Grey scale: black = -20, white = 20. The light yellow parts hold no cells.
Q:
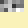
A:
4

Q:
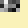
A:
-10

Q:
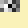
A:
-12

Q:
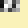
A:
-8

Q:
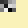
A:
4

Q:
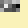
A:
11

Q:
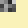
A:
-14
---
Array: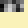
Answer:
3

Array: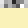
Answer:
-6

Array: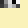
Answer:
13

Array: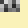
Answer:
6

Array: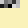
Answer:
-20

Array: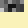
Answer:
-17

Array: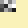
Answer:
-14
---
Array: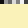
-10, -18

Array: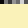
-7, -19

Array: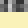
4, -2

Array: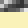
-2, -4

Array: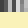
10, -10

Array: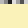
13, 9
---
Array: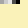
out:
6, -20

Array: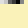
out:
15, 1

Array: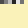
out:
-8, -2

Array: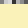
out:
0, -6

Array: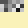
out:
-7, 11

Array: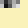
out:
3, 15

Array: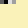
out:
-5, 5

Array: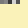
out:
-1, -7
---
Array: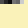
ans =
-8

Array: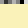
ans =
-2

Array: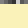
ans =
-6

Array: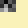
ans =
-13

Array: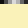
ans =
-8

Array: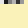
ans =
0

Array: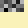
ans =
-14
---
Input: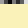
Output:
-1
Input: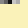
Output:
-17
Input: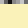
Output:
1
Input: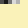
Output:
-2
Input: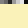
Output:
4
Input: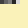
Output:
0
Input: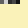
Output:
-13
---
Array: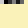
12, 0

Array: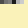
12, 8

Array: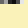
16, 6

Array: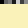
12, 2

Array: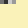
12, 4

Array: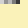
13, 9

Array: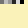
14, 10

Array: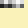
19, 17
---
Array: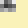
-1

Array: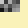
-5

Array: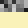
10

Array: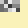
-3

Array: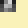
-9

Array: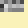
-12

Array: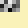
-15

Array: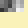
-2
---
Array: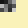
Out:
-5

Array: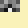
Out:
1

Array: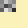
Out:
5

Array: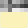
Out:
3

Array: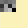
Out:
-2

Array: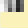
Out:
-13
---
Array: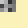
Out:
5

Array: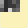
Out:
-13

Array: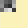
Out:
-9

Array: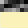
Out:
-19

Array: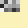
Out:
10

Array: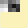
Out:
13

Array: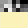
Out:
16

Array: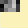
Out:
3

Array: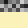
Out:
0
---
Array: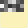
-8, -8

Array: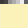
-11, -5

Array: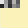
16, -2

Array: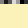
0, -12

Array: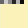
-4, -18

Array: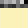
1, -7

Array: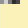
3, -9
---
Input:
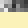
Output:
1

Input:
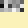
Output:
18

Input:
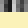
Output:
-2

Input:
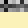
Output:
1

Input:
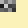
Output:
-6

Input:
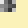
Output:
-2
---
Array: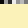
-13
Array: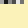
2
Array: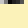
-19
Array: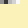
9
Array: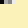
1
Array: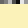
10
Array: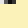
-18
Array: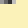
-12
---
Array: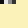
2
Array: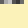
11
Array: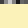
12
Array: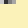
0
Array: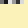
16
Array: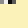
-18
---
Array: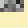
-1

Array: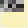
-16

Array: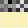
5

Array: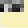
6

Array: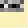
-10

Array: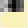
-14

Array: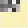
-4

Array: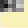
-3

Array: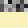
7

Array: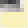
5
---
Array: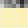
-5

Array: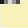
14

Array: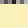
7

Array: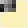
5

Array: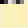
7

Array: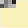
-1

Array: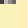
10

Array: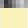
8

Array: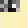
-14
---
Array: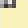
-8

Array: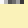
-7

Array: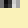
-16

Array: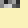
-13

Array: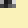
-14

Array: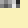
-6

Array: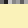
-5

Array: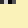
-13

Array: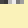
-9

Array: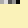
-7
